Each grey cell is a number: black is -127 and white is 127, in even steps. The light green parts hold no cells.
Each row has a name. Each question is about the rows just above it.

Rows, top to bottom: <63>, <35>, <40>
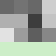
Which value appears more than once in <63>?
[-23]
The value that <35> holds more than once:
[48]

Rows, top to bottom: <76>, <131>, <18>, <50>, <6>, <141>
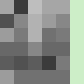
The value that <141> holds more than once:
[-14]
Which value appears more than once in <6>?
[-35]
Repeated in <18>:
[-5]
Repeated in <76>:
[38]
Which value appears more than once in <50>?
[-23]
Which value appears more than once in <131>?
[7]
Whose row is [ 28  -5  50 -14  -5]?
<18>

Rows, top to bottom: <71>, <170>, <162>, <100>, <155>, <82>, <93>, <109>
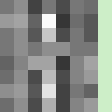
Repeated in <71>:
[-8]
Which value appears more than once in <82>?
[-52]
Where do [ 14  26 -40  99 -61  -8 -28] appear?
<93>
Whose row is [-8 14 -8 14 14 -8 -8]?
<100>
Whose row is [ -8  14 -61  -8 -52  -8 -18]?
<71>

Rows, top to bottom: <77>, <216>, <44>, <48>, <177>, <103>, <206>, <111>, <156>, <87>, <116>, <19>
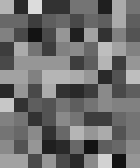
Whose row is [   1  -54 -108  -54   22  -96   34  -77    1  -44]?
<44>
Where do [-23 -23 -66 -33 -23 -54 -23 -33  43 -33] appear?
<216>

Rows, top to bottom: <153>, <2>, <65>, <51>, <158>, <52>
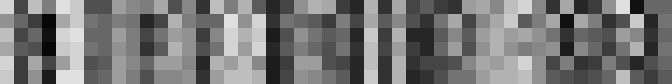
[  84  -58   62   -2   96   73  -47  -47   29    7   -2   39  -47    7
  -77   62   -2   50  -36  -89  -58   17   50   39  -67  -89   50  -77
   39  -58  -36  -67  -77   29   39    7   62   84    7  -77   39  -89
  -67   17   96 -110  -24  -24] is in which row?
<153>
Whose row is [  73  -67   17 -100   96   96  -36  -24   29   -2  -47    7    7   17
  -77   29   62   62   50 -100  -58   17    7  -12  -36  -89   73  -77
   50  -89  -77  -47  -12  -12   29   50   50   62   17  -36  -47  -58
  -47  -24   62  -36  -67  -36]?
<52>
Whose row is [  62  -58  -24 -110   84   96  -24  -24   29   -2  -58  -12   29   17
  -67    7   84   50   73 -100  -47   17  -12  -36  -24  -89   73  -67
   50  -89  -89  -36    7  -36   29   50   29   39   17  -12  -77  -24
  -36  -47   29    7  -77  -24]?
<65>

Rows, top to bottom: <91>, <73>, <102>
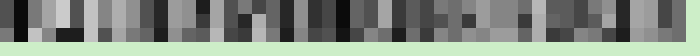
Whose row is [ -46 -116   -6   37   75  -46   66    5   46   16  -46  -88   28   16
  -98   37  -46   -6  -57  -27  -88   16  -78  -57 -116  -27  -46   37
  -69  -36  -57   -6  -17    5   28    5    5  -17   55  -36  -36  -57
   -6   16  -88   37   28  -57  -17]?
<91>
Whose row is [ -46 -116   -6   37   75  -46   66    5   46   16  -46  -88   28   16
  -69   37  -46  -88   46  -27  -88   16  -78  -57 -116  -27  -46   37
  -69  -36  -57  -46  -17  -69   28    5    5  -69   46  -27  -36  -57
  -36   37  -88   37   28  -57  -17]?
<73>
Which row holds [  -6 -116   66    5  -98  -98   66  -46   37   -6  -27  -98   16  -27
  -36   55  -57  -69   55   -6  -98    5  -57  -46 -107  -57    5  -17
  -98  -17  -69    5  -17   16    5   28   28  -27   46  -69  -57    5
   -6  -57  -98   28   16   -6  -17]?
<102>

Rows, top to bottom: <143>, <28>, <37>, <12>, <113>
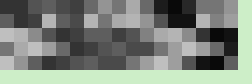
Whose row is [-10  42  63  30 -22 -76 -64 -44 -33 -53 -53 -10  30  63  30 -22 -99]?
<12>
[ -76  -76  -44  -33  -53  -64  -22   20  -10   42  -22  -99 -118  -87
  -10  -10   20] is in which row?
<143>
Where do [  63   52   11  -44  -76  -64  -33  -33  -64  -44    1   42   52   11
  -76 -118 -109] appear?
<37>

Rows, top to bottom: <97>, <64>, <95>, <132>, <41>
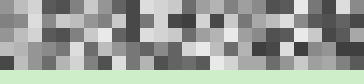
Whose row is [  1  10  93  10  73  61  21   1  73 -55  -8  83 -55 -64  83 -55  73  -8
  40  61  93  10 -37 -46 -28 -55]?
<64>
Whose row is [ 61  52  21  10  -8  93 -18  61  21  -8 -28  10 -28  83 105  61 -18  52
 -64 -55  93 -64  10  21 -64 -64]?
<132>
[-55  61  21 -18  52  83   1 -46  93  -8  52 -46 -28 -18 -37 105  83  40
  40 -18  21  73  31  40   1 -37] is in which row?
<41>

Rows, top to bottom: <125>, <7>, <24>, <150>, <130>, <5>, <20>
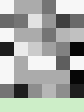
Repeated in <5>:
[43]
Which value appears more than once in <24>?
[43]
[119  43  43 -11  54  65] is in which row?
<24>
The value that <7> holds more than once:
[-22]
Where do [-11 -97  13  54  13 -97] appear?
<20>
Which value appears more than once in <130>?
[119]
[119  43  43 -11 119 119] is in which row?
<125>

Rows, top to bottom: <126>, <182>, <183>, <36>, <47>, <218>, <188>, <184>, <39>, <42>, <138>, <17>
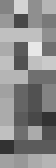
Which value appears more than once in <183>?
[64]
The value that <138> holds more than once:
[-36]
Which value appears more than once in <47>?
[64]

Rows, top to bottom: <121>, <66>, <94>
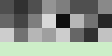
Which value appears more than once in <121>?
[-48]
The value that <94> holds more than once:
[77]

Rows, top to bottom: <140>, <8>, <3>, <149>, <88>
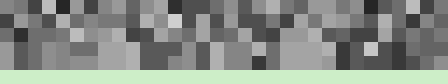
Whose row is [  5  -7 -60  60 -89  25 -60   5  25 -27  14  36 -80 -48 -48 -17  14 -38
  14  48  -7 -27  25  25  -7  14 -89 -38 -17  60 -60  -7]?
<140>
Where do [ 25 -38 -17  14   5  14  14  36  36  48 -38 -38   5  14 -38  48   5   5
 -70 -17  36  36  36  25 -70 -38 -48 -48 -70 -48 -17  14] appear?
<88>
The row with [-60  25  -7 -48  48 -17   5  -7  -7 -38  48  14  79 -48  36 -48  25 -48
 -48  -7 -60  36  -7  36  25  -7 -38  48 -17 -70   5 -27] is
<8>

